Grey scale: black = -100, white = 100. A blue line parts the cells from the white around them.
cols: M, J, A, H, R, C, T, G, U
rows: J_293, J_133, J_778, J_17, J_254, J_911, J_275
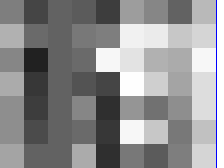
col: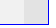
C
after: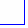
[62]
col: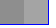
M
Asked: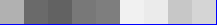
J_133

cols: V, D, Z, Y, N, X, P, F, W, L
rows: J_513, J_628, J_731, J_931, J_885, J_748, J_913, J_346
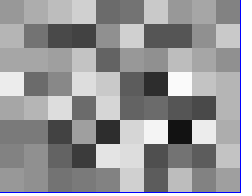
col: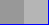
V
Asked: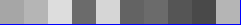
J_885
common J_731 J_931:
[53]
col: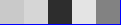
N
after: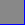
[73]

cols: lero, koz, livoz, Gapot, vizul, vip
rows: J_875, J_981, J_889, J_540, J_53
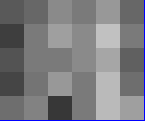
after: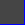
[-9]
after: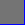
[19]
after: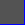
[-4]
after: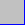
[-4]
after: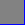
[-57]
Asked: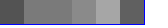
J_889
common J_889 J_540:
[-4]

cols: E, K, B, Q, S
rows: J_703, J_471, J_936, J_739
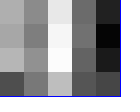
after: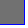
[-96]
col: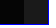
S
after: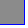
[82]
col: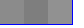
K

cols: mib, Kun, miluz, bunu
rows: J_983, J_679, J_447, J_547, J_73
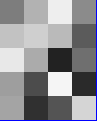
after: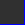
[-34]
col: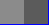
bunu

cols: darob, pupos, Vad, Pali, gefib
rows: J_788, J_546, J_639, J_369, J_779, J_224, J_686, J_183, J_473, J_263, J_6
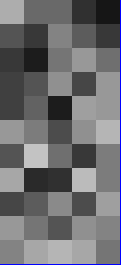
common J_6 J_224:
[42]
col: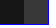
gefib
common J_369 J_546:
[-34]
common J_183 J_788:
[-62]
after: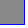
[-40]
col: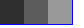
Pali

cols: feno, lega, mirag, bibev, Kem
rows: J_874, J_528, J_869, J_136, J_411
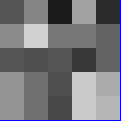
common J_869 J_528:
[-22]
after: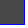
[58]
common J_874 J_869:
[-33]

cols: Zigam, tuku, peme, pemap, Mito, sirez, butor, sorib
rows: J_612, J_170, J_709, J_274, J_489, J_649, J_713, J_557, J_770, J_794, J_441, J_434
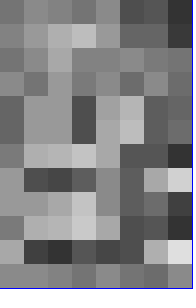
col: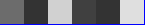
sorib
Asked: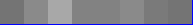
J_709
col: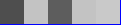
pemap
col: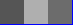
butor
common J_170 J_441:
[37]
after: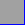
[42]
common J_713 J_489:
[42]

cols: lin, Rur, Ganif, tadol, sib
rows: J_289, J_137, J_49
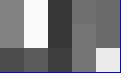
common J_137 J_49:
[-8]
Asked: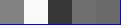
J_289

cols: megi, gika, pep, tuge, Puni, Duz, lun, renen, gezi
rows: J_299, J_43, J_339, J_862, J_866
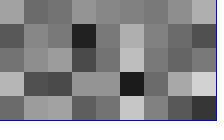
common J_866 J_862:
[-16]
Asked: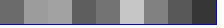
J_866
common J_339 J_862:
[-42]
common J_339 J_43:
[-5]

